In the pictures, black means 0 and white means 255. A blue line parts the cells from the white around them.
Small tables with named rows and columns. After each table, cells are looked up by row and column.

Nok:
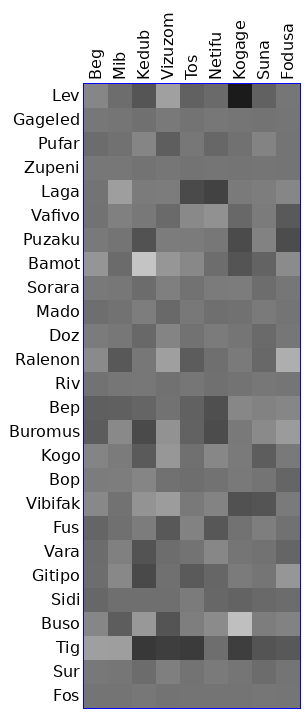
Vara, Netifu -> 135
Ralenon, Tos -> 92
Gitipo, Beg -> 109
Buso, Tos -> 126
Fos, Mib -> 116
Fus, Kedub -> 124
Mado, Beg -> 110
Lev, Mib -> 109
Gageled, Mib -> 117
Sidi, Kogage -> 99
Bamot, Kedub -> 196
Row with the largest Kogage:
Buso

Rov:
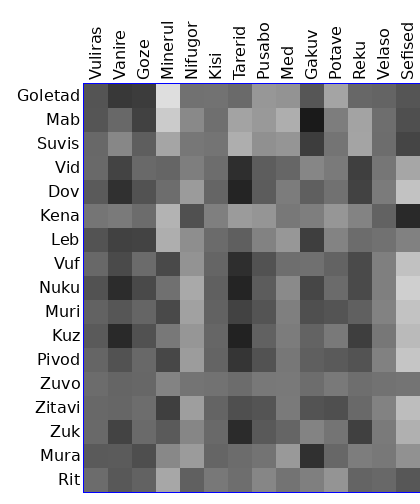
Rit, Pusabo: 134
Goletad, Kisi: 114
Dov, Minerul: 109
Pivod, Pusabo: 82
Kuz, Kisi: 102
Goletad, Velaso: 100
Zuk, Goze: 106

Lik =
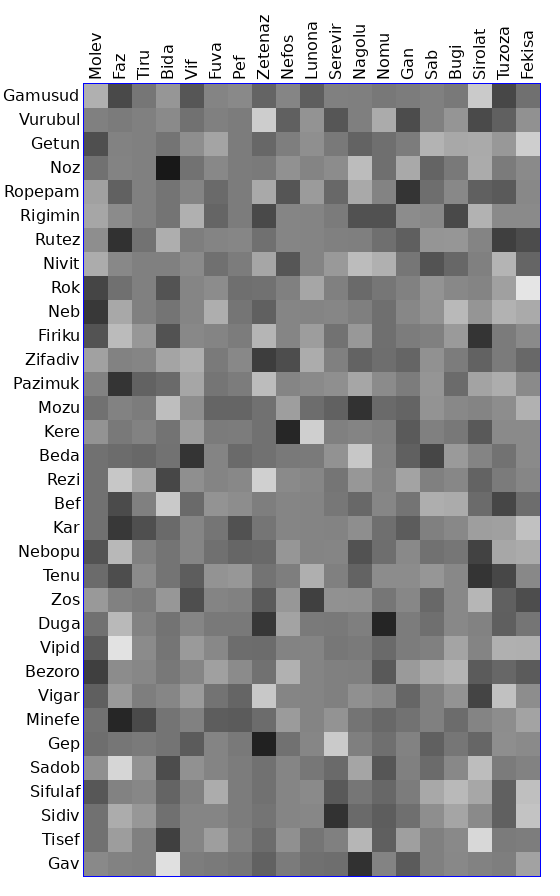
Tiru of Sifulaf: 135
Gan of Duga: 124
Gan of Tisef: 159
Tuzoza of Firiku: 123
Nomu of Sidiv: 93
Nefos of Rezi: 138
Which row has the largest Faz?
Vipid

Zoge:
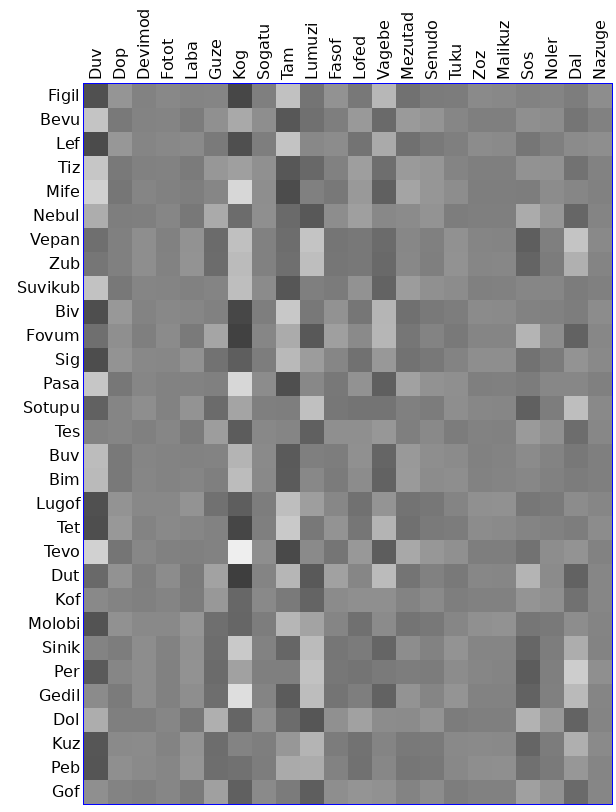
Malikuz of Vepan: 132
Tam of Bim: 91
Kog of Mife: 215
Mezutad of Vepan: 135
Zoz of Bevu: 127
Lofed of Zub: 120

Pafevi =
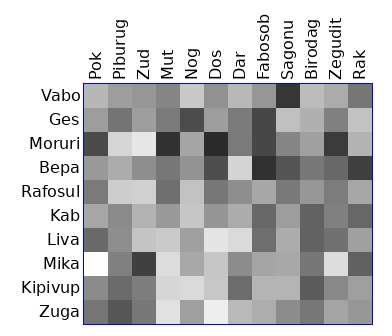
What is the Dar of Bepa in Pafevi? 212
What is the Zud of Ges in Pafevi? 157
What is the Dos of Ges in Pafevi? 157
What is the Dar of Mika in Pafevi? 140
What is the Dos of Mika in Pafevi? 198
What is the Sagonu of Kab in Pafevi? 157
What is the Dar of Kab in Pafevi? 172
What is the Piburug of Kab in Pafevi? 138
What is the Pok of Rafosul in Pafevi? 122
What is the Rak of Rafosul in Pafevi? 166
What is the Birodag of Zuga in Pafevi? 119
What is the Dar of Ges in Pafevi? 122
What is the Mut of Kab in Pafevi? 153
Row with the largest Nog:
Kipivup

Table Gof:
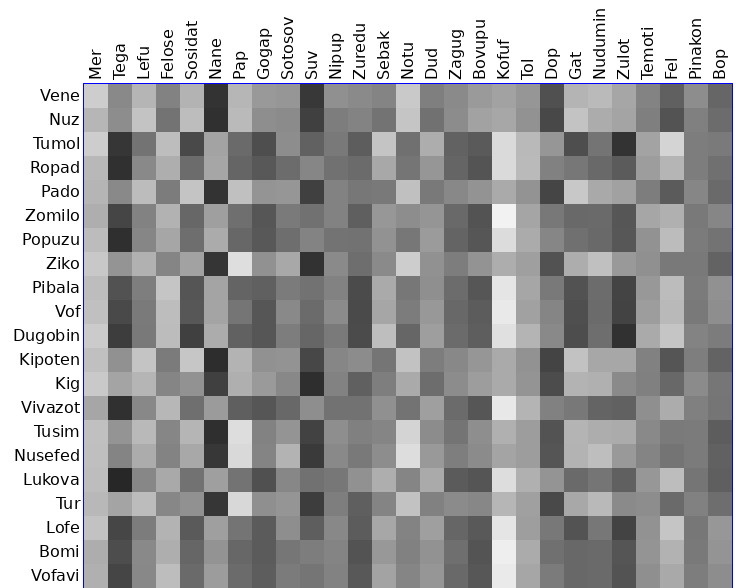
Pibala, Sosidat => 85
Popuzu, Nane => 171
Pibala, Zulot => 68
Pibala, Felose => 197
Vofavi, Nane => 156
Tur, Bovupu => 135
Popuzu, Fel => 188
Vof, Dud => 152
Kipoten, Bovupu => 150
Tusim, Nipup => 142
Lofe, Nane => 159
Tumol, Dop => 150
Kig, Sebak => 126
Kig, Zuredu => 96
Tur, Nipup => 126
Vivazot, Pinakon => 128
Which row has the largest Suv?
Vivazot

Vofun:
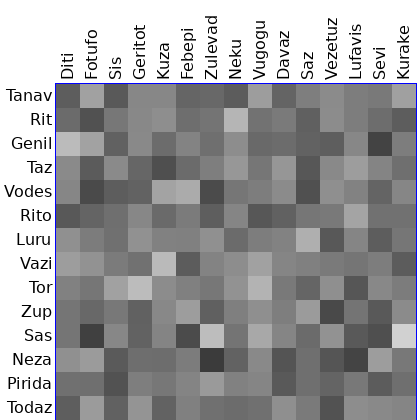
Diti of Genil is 187
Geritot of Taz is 102
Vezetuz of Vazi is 122
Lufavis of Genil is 135
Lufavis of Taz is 157
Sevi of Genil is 67
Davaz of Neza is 84
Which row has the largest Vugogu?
Tor

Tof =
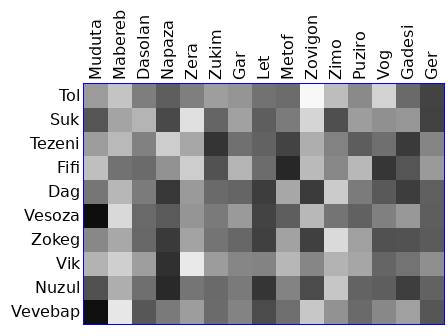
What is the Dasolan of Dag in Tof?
123
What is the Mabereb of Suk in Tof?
164
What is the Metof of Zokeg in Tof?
162
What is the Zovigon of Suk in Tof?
213
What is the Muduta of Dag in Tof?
118
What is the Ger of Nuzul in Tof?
98
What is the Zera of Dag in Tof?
154
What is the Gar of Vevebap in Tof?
131
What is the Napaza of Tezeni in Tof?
205
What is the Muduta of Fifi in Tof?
191
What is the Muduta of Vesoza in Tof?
14
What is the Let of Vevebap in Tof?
75
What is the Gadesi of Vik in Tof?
115
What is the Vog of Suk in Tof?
144

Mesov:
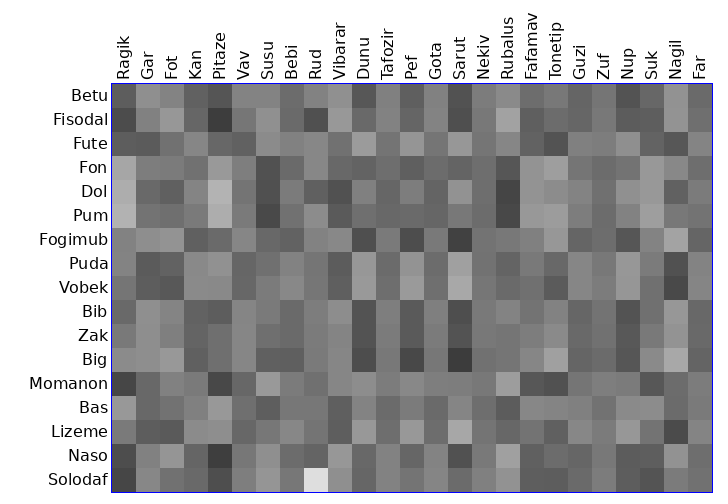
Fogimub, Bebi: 98
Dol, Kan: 132
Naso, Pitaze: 62
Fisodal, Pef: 101
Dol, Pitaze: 179
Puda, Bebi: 130
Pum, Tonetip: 156
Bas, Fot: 114
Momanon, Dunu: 141
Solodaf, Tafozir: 130
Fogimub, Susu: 104
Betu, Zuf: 117
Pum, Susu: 73
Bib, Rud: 125
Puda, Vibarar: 92
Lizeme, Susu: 119
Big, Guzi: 101

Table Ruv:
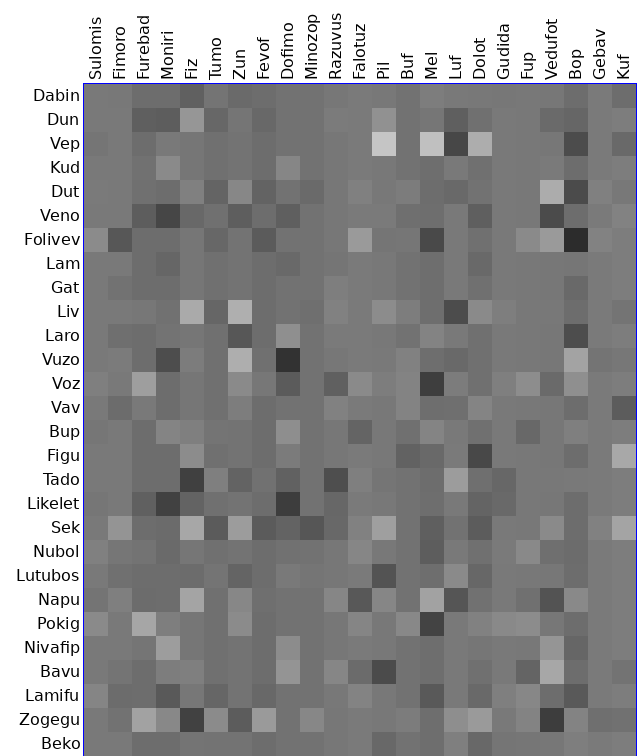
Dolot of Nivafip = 118
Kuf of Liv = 116
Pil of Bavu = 75
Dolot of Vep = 173
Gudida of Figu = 121
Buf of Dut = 124
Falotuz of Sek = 129
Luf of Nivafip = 121
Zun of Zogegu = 92
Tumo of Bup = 116
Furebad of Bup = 109
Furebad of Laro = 109
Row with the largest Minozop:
Zogegu

